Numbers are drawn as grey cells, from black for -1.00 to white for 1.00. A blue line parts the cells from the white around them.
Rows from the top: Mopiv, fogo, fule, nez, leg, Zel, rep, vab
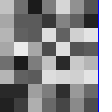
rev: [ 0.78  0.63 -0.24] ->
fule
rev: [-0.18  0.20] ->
rep
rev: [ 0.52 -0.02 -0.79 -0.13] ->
leg
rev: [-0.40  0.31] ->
nez
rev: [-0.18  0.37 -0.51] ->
vab

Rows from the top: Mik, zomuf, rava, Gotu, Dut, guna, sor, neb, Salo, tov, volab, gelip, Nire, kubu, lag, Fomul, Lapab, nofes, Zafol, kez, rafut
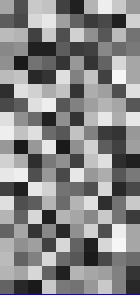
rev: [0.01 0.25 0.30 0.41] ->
kez
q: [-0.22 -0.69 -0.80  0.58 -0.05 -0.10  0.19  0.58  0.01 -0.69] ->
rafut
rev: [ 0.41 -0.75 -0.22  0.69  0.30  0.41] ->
kez
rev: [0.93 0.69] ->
nofes
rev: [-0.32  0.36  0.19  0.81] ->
Nire
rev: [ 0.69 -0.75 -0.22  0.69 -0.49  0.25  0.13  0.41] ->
nofes

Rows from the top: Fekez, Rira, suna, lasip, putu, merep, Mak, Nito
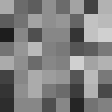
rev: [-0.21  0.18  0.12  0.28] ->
Rira
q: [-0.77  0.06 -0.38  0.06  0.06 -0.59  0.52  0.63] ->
suna
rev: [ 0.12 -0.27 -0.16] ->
Fekez
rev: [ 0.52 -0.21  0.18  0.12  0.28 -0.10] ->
Rira
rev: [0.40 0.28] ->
putu

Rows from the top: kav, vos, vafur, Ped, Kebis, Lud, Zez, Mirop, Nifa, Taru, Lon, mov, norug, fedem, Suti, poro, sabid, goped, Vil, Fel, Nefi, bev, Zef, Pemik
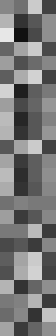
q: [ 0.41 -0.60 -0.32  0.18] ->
Taru
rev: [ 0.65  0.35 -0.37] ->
Fel
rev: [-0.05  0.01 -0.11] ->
Suti
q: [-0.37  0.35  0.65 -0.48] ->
Fel
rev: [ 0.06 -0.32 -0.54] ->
poro

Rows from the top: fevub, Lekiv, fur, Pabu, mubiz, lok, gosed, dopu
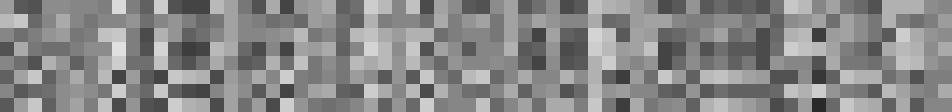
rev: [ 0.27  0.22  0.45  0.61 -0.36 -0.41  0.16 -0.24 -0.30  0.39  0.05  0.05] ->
Pabu
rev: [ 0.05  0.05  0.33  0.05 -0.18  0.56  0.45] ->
lok
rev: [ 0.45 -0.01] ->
lok
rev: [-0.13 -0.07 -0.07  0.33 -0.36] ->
mubiz

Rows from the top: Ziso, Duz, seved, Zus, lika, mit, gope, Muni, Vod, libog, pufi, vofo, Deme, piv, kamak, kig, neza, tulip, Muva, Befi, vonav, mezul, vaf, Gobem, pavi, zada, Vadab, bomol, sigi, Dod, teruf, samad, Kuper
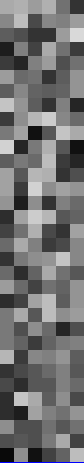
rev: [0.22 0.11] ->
vaf
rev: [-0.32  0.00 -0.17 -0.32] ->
Vadab
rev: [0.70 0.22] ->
seved

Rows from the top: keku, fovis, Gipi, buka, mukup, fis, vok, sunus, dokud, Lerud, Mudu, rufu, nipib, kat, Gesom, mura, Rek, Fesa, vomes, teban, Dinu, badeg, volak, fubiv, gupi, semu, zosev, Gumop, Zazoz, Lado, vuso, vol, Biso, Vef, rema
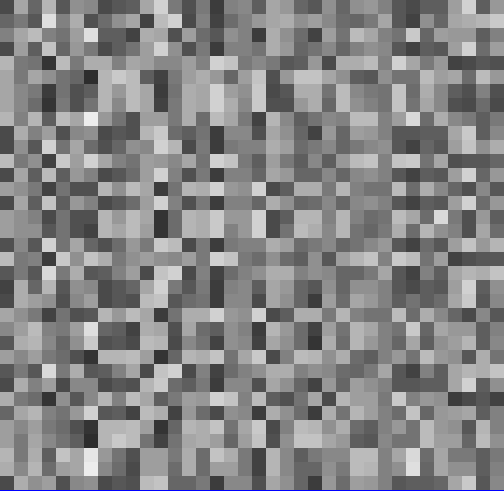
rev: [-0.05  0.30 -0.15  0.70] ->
Biso
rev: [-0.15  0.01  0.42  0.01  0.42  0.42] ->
mura
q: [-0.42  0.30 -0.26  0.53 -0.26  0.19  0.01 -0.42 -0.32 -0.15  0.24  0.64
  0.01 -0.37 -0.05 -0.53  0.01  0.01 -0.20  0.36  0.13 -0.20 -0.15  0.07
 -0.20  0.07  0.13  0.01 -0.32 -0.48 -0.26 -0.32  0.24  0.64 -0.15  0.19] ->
Gesom

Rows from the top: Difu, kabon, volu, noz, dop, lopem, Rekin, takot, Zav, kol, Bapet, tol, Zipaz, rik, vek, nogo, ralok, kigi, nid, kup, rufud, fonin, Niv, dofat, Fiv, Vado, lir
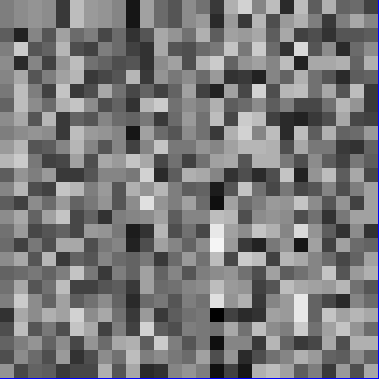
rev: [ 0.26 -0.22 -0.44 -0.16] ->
nid
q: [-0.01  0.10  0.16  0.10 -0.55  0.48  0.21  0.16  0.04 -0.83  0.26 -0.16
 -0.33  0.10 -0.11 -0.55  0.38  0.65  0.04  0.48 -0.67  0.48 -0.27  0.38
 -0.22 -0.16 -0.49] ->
Difu
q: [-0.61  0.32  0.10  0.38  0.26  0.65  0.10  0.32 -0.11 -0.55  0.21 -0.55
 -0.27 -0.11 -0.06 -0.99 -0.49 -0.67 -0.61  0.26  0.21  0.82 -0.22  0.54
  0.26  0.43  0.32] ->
Niv

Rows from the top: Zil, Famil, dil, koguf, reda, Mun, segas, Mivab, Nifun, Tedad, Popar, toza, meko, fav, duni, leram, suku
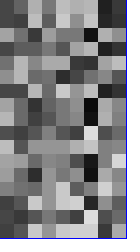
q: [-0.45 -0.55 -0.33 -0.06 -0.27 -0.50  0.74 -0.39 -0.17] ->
leram
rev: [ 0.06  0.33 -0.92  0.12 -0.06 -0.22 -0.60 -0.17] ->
Mivab

